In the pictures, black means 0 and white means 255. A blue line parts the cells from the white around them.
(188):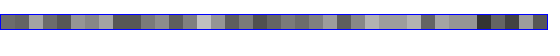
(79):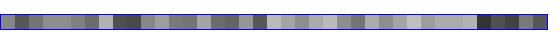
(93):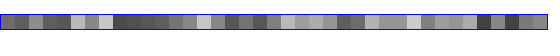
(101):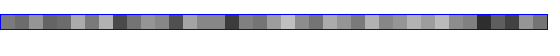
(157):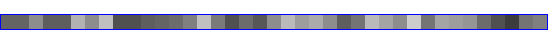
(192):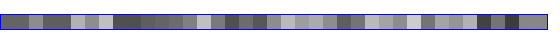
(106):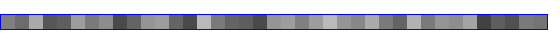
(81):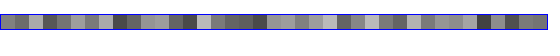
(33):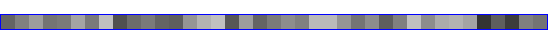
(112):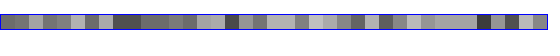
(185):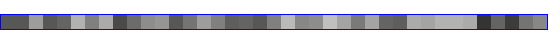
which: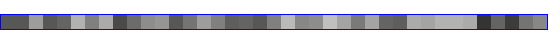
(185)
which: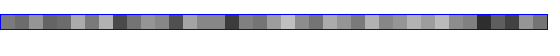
(101)
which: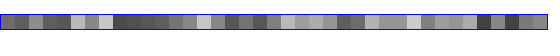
(93)
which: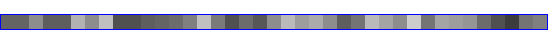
(157)

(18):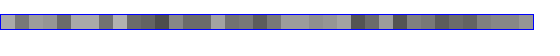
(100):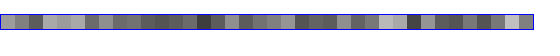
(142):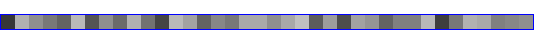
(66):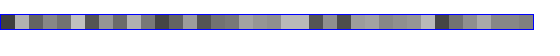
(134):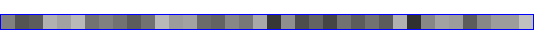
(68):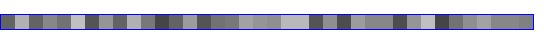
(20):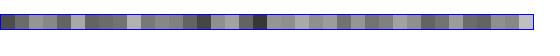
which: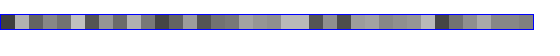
(66)
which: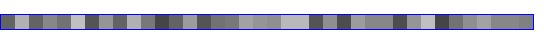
(68)
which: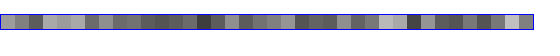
(100)
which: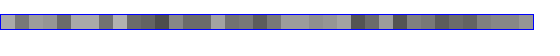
(18)
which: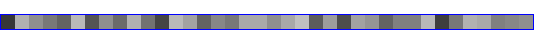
(142)

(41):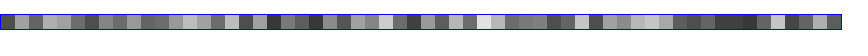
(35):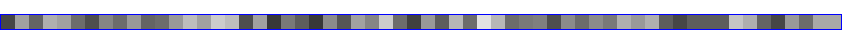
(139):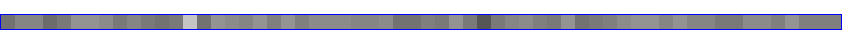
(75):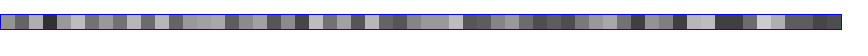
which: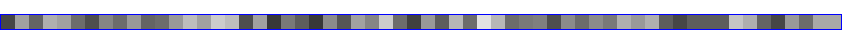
(35)
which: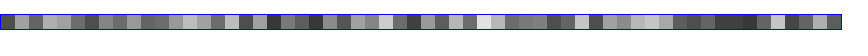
(41)
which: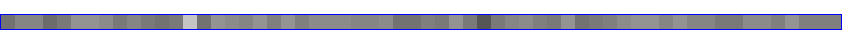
(139)

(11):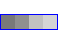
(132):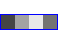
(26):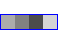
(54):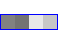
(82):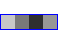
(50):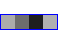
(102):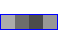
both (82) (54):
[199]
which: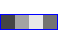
(132)
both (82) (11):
[121]
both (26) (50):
[171]
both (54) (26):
[129]
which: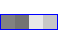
(54)

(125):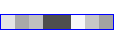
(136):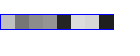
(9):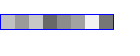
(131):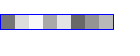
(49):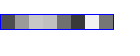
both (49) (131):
[118]
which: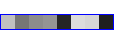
(136)
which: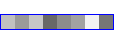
(9)
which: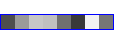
(49)
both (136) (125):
[192]

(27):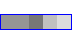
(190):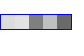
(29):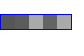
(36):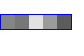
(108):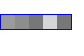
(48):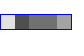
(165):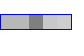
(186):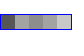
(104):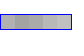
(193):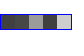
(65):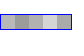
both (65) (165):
[184]
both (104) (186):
[163]
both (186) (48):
[163]
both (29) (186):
[86]
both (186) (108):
[141]
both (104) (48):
[163]

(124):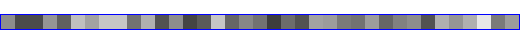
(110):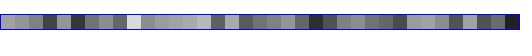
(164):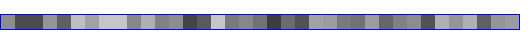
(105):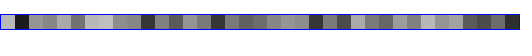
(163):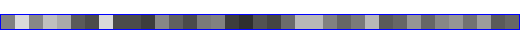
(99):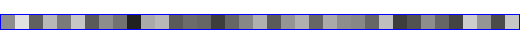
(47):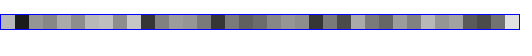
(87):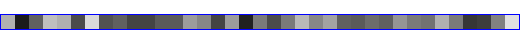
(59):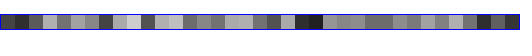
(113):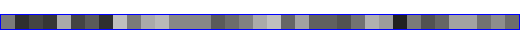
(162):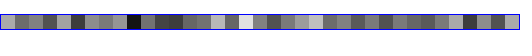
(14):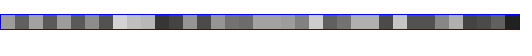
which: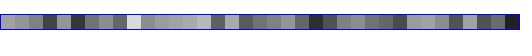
(110)
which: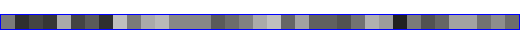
(113)
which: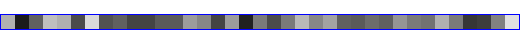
(87)
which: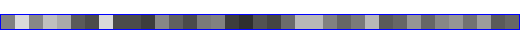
(163)
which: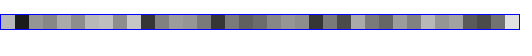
(47)
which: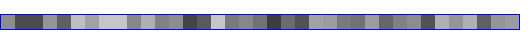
(164)

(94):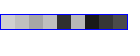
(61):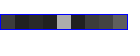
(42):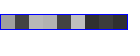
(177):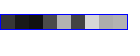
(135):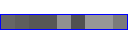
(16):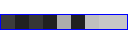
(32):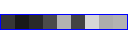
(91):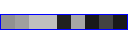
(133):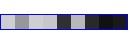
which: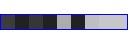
(16)
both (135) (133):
[151]
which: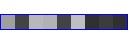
(42)

